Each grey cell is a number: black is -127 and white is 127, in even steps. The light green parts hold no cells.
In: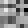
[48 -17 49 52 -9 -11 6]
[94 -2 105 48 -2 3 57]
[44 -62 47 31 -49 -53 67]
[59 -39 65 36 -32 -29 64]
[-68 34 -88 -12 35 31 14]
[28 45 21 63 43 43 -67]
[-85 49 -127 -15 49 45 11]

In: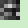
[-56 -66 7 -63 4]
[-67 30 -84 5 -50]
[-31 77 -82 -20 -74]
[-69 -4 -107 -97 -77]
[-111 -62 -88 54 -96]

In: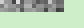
[78 -1 30]
[24 49 23]
[20 21 9]
[-59 21 4]
[93 -2 36]
[-33 -13 -39]
[24 47 22]
[26 49 24]
[2 -26 32]
[-39 18 10]
[-20 19 8]
[-29 -7 -55]
[69 1 24]
[1 28 13]
[-23 -7 -64]
[-17 -4 -50]

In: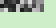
[29 -102 32]
[-93 -69 90]
[-75 -88 -63]
[-48 -94 -86]
[-84 63 72]
[71 -4 -100]
[1 -70 -62]
[88 22 -78]
[-29 -60 60]
[20 34 50]
[20 -29 -30]

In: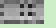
[12 -45 30 -43 48 9]
[-23 18 36 43 55 -42]
[-16 15 34 35 56 -35]
[-17 17 33 38 49 -33]
[-26 17 41 38 57 -36]
[19 -86 28 -77 75 0]
[-25 17 39 41 59 -42]
[23 -99 24 -95 81 -4]
[-5 -26 46 -24 45 18]
[-24 20 37 40 42 -25]
[-20 15 37 36 62 -40]

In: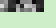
[8 87 4]
[26 10 -33]
[-75 -79 -92]
[-86 -73 -98]
[-115 25 54]
[6 -88 -20]
[6 78 3]
[14 59 -10]
[-117 29 61]
[-91 -71 -92]
[-90 -86 -105]

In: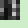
[-41 -41 14 -58 -93]
[-94 -94 -112 -112 -112]
[-58 -94 -94 -94 -76]
[32 67 -23 67 -58]
[-94 -40 -76 -57 -94]

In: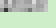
[70 59 21]
[5 30 -73]
[81 58 26]
[22 31 50]
[44 52 49]
[52 53 42]
[35 50 29]
[30 49 -8]
[90 58 49]
[36 33 41]
[49 35 49]
[55 67 70]
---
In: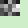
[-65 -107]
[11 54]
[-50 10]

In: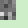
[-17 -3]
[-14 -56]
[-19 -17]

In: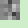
[13 22]
[0 -6]
[7 23]

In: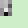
[51 63]
[47 57]
[12 104]

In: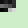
[-112 -92]
[-16 -31]
[-122 -107]

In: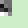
[25 -17]
[-109 -6]
[-60 -94]

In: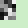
[15 -86]
[29 21]
[-44 38]

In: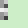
[29 75]
[27 -46]
[113 100]
